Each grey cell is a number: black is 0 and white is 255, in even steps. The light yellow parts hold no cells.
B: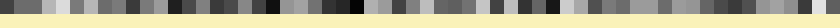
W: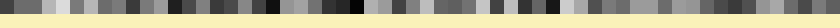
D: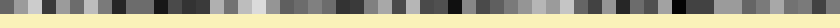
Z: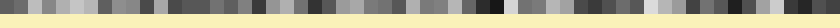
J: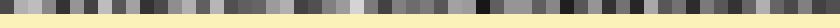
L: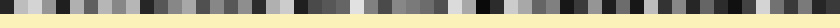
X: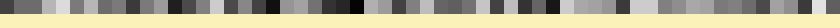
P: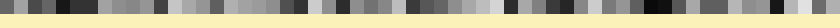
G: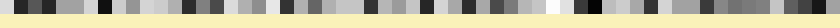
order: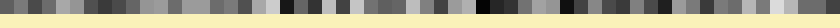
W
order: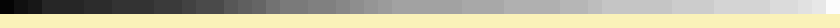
G

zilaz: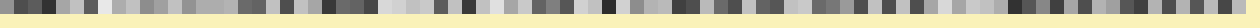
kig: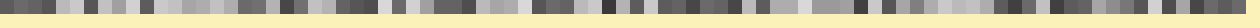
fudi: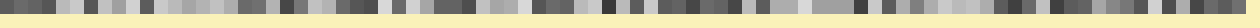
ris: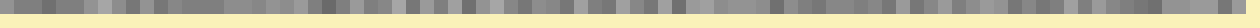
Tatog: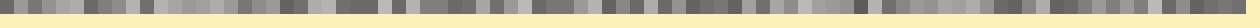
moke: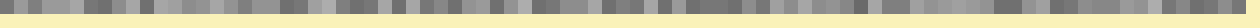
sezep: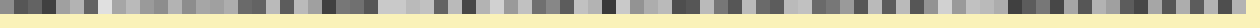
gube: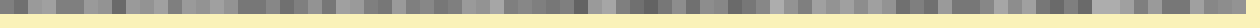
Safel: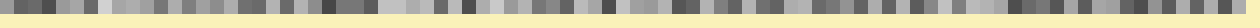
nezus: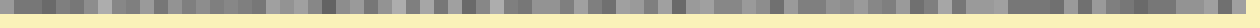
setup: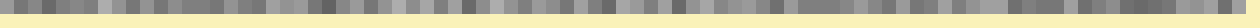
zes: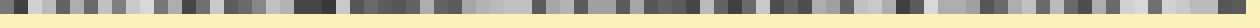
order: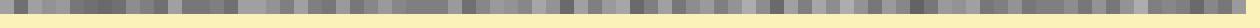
setup
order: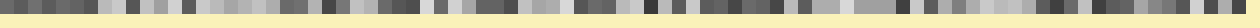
fudi

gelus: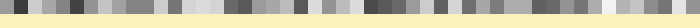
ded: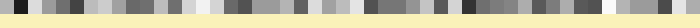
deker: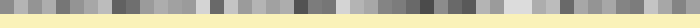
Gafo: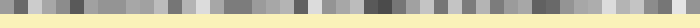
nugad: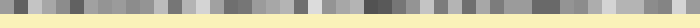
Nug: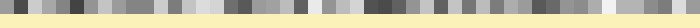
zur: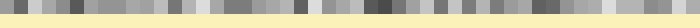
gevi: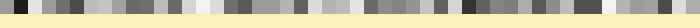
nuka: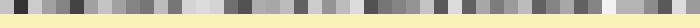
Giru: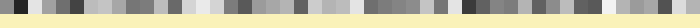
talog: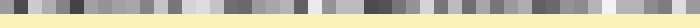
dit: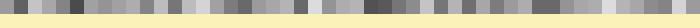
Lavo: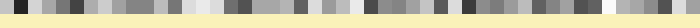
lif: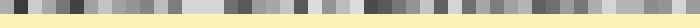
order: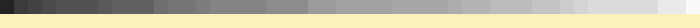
Lavo
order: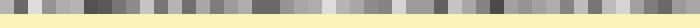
dit

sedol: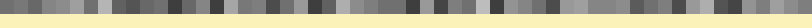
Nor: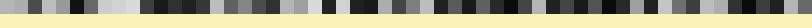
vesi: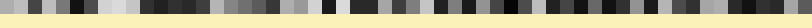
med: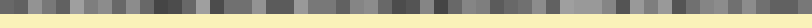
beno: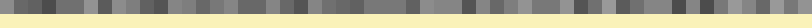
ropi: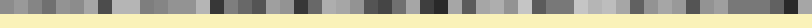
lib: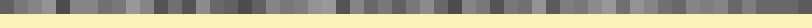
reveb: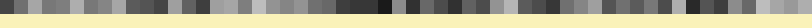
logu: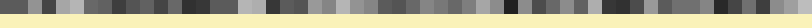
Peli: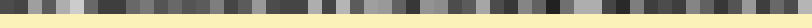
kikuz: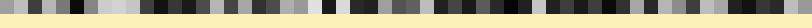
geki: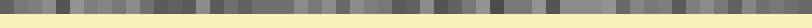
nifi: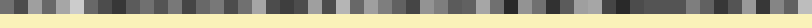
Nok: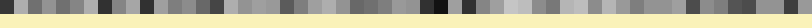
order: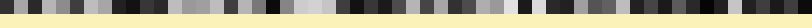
kikuz
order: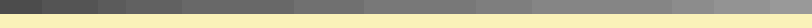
lib
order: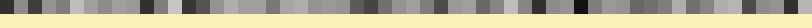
Nok

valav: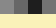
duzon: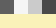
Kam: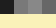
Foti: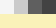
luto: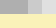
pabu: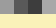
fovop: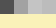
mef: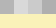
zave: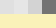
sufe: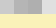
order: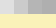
sufe
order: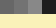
valav
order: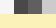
duzon
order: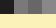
Kam
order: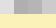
sufe

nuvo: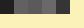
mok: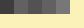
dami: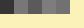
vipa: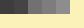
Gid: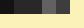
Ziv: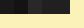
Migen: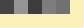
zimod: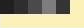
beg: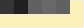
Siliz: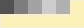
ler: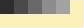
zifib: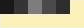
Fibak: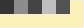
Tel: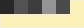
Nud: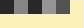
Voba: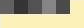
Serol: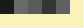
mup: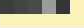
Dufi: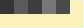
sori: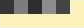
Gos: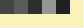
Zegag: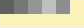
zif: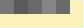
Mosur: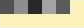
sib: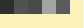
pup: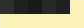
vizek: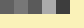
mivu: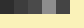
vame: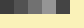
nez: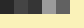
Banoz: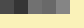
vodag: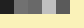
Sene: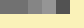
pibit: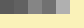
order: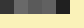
nuvo
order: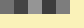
Migen
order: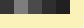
zimod
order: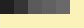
nuvo
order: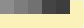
vipa

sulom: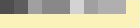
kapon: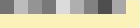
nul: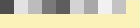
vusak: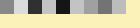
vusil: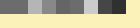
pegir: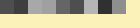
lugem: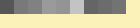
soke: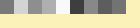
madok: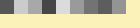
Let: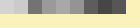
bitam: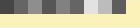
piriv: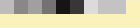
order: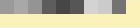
Let
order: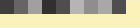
pegir
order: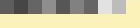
bitam
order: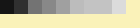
vusak
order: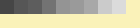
madok
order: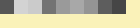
Let

